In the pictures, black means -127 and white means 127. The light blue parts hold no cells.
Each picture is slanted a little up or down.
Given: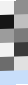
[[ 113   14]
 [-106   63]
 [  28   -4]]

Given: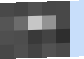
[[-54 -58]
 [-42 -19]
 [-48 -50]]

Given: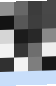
[[  18  -24]
 [-108  -40]
 [  86  -99]]

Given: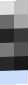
[[ 95  64]
 [-20  38]
 [-92 -69]]

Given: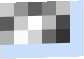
[[ 74  19]
 [-36  75]
 [ 48 122]]

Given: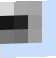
[[  86   39]
 [-105  -92]
 [ -10  -17]]
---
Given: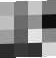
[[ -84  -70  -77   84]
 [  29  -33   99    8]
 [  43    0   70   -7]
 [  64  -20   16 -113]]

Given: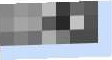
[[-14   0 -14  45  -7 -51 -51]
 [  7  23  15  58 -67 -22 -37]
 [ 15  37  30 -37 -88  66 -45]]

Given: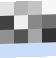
[[-62 111   8 -15]
 [ 16 -43  38 -77]
 [ 98  52  67 119]]

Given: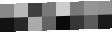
[[-109  -87   42  -28 -117  -73  -36 -101]
 [   8   55  -66   -6   77   -6   21   15]]

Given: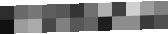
[[-110   28   42  -55    0  -40  -28  -97   13   13  -69  -48]
 [ -82  -22   -8  -34  -40  -75  -15   48  -62   80   28    0]]

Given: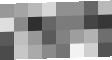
[[-52  71  42  10 -11 114  79 -44]
 [-37  63  24 -37   2  30  50 -17]
 [ 24  36  57  87  16  16 -25  57]
 [ 94  10 -80 -25  -4  -4 -58 -72]]

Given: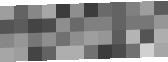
[[-43 -35 -59 -51  14 -21   0   0 -28  -8  -8  22]
 [  7  22  -8  14 -14  14  30  22 -35  52 -43  46]
 [ 30 -28   7  38 -67  14 -67 -21 -28   0  30 -35]
 [ 38  30 -59 -28  46  46 -14 -67 -51 -14  80  38]]
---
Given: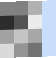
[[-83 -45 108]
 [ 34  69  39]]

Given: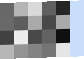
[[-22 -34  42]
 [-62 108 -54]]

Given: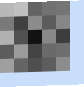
[[  -6  -63   12]
 [  49  -46 -109]]

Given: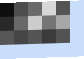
[[-86 -22  77]
 [-40 -57 -43]]

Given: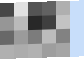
[[ 22  58 -87]
 [-23  27  -3]]

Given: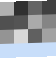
[[-47 -43  42]
 [ 20  88 -31]]
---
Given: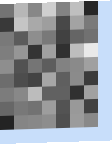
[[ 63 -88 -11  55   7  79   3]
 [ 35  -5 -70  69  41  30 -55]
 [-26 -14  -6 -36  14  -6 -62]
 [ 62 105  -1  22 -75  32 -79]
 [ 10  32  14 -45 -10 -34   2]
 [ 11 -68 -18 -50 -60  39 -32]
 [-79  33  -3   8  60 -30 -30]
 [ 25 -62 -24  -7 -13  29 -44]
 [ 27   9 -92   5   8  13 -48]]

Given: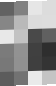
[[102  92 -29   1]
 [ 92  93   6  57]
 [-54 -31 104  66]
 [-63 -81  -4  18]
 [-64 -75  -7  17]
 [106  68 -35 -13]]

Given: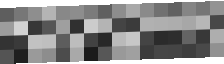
[[  -9   19  -33   -8   14   52    8   13   -4  -31   13   41   10  -14
   -30    5]
 [  55  -55   29   83  -72  -41   31  -79   76   52  -59  -68   49   47
    45   39]
 [ -71   46  -76  -69   66   63  -34   61  -61  -87   58   71  -59  -84
   -81  -27]
 [ -54   17  -43  -96   26   13  -51   41 -100  -40   25   32  -68  -57
   -58  -65]]

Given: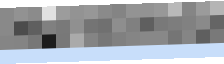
[[ 27  53   9  18  11  97  28  19  23  10   4  19  19  24  57   5]
 [ 10 -26   9 -51 -32   0  -6  16 -11 -15  14   0 -32  -6  -2   1]
 [-32  -6   5   4  -8 -99  -7  42   4  -8   0   5   8   8 -10   5]]

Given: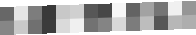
[[112  22 -24 101  -2 -70  72  80 -40 -56 118 -28  34 -10]
 [ 55  46   6  73 -15 -68  90 112 -13   4  88  -3  61 -41]]

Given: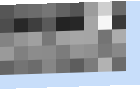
[[ 79 -22 -41 -23 -19  -9 -29 -42  28]
 [118 -71 -50 -87 -65 -37 -92 -88  38]
 [-11  44   3  21  32  -7  33  38  37]
 [ -6   8  26   0  12  11  -3  20  16]
 [ 50 -21 -27 -11 -19   6 -16 -34  -4]]
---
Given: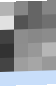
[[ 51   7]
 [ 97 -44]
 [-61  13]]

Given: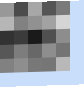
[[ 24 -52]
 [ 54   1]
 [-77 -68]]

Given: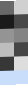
[[ -23   80]
 [-101  -55]
 [  20    4]]

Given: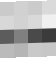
[[ 74  81]
 [ 88  82]
 [-35   0]]

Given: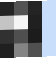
[[-91 -44]
 [ 68 117]
 [-78 -48]]

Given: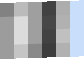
[[ 2 59]
 [28 92]
 [28 92]]

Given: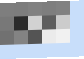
[[ -1  -2]
 [ -7 -84]
 [-14   3]]

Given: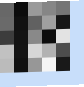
[[ -23 -115]
 [ -21 -110]
 [ -67 -108]]

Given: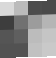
[[ 89  59]
 [-66 -14]
 [-42 -32]]
